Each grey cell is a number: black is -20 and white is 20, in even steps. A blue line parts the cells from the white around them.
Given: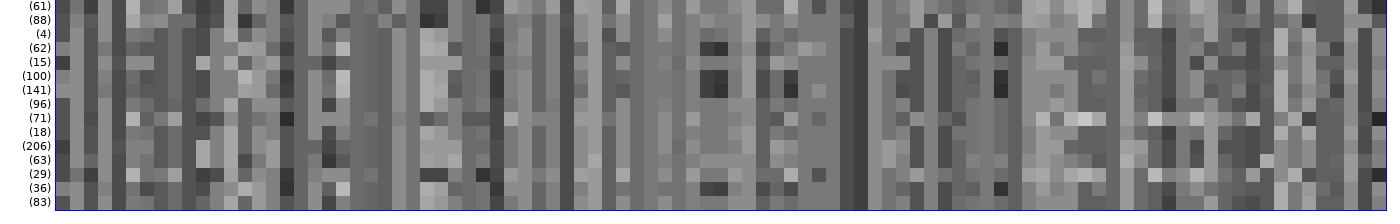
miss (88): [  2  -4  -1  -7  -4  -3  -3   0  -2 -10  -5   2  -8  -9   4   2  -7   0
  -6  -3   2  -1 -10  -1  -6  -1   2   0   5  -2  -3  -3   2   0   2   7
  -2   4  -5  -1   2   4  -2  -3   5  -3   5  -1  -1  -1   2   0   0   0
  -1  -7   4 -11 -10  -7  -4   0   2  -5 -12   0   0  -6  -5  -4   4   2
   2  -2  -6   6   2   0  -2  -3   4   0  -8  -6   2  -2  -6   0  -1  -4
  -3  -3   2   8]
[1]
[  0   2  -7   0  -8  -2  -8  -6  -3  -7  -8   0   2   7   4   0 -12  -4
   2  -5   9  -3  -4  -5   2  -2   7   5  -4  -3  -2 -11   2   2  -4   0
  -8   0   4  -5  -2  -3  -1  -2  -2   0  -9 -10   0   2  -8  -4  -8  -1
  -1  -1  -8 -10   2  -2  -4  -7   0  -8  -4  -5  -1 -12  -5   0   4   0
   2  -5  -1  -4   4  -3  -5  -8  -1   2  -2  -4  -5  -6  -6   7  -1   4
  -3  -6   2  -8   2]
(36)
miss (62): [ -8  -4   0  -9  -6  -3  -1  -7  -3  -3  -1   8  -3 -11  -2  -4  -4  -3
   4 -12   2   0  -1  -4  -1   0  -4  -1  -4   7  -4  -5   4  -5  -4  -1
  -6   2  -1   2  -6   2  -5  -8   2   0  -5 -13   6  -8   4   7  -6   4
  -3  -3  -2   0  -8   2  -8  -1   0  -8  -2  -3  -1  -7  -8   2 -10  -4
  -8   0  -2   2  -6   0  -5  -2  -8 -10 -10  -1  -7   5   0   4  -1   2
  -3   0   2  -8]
[3]
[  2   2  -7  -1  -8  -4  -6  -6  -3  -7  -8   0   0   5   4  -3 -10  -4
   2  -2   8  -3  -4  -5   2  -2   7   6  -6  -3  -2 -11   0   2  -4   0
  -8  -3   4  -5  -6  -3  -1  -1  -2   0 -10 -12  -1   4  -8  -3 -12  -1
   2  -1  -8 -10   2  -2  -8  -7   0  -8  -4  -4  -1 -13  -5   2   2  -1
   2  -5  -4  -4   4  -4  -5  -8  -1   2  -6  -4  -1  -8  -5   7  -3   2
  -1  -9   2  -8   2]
(141)
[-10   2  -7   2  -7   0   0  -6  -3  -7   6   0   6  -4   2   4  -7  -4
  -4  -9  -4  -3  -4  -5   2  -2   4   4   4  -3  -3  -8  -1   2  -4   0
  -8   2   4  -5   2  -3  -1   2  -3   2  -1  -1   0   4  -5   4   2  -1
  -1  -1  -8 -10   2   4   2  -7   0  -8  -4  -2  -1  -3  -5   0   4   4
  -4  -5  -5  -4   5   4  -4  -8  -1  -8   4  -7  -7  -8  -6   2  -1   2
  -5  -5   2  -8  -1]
(206)

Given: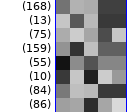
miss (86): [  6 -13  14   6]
[5]
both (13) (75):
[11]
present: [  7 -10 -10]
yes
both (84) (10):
[-11]
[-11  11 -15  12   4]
(10)

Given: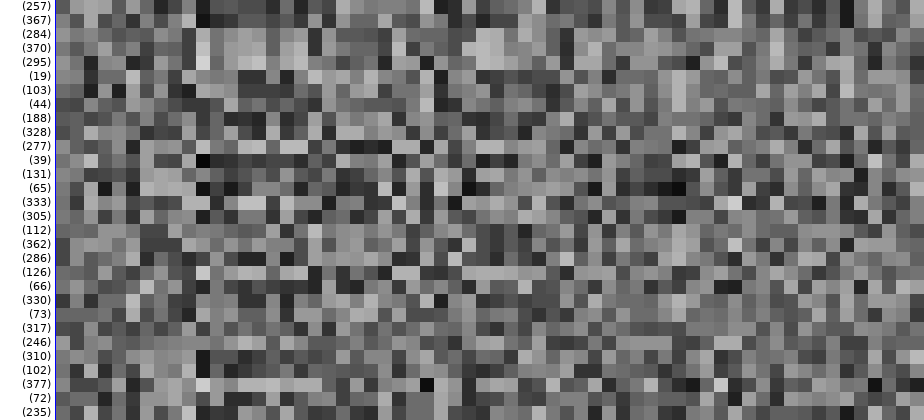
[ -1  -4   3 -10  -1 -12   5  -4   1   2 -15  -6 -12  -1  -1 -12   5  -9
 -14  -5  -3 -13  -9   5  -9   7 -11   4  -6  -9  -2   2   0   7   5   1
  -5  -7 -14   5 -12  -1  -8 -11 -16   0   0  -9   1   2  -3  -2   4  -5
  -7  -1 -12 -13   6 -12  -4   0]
(305)
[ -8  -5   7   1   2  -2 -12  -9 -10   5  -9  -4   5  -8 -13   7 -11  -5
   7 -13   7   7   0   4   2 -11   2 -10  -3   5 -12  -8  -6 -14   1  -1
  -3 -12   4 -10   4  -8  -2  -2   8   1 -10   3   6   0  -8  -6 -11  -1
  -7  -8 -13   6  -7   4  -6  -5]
(328)
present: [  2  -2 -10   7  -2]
no
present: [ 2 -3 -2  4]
yes

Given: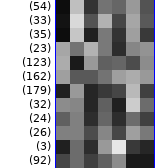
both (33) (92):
[-9]
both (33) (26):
[-9]

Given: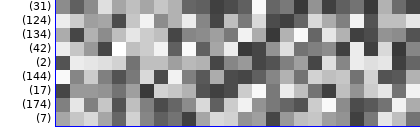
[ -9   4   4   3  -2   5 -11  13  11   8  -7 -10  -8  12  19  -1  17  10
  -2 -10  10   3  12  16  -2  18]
(17)
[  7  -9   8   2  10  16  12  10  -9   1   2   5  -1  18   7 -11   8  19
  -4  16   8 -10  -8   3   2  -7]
(134)
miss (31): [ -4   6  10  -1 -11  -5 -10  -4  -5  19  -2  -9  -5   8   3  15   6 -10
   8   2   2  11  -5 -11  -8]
[-3]
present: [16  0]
yes
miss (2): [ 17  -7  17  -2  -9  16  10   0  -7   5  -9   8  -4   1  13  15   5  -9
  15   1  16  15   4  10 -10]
[9]
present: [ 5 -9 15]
yes
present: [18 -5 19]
yes

